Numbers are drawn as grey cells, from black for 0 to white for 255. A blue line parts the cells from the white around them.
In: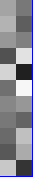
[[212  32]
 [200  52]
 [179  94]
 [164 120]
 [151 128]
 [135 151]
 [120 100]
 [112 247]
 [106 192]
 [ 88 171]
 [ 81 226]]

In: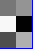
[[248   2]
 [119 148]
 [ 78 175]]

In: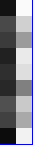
[[ 80 201]
 [ 73 208]
 [ 65 169]
 [ 59 155]
 [ 47 222]
 [ 40 128]
 [ 33 234]
 [ 18 250]
 [ 12 242]]

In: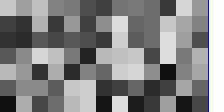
[[200 159 192 130 122  79  65 115 122 109  58 214 151]
 [185 151  50 172  42 130 101 207 214 143  16 130 165]
 [ 93 137 137  93 200 207  50  65 101  42  65 165 101]
 [ 87 137 214 192 122  35 185 192 200  72 221 122 178]
 [ 65  50 178  58 151  65 143 221 101 109 200 165 130]
 [ 50  42  87  72  87  79  58 207  93 109 221 159  79]
 [ 16 172  72 109 185 207  22 221  29  58 159  22  72]]

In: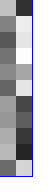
[[192  49]
 [185  36]
 [173  56]
 [158  71]
 [151  93]
 [137 165]
 [129 237]
 [115 253]
 [107 213]
 [101 229]
 [ 87 229]]

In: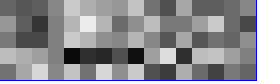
[[189 174 159 128  10  47  39  80  16 159 221  47 189 195 159 128]
 [151  94  53 128 181 236 181 107 143 189 121 121 159 202 107  72]
 [121  72  72 128 202 181 143 135 181 135  86 167  86 114 101 143]
 [114 167 215 135 195 114 215 143 202  80  60 174 107  66 121 101]
 [101  86  94 135 202 174 159 151 195 114  80 167  94  94 107 135]]

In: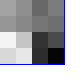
[[244 197  51  75]
 [216 231  45   5]
 [163 143 104 124]
 [150 136 118 111]]
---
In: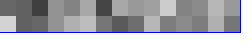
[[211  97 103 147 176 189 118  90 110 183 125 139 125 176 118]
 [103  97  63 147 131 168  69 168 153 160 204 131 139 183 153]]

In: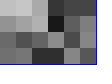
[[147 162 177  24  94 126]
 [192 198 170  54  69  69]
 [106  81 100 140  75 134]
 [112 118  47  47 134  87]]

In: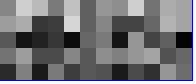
[[134 207 186 122 193  96 150 142 207 115 172 164]
 [115 157  75  75 134  88 142 128 150 164  82 103]
 [157 172  55  61 214  96 134  68  68 103 179 164]
 [ 88  20  34  55  12 103 122  20 150  68  96   4]
 [ 42 128  26 122  61  88  82  26  75  48 150 109]]

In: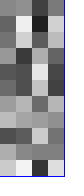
[[ 86  79 230  71]
 [ 79  92 202 115]
 [107  79 195  64]
 [152  58 174 100]
 [188 166 158 144]
 [174 136 128 128]
 [158 181 107 181]
 [115 209  92 188]
 [136 144  64 121]
 [202 244  51 222]
 [100 238  31 209]]

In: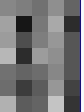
[[183  44 156 142  85]
 [156  78 126 150  85]
 [162  22 120 168  44]
 [134 126 114 142 100]
 [114 100 108 134  85]
 [176  93 100 197  52]
 [108  59  93 150  66]]

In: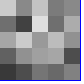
[[111  65 222 111 172]
 [203 137 195 123 137]
 [ 97 145 160 166  77]
 [166 203 153 188 145]
 [ 57  77 117 105 129]]
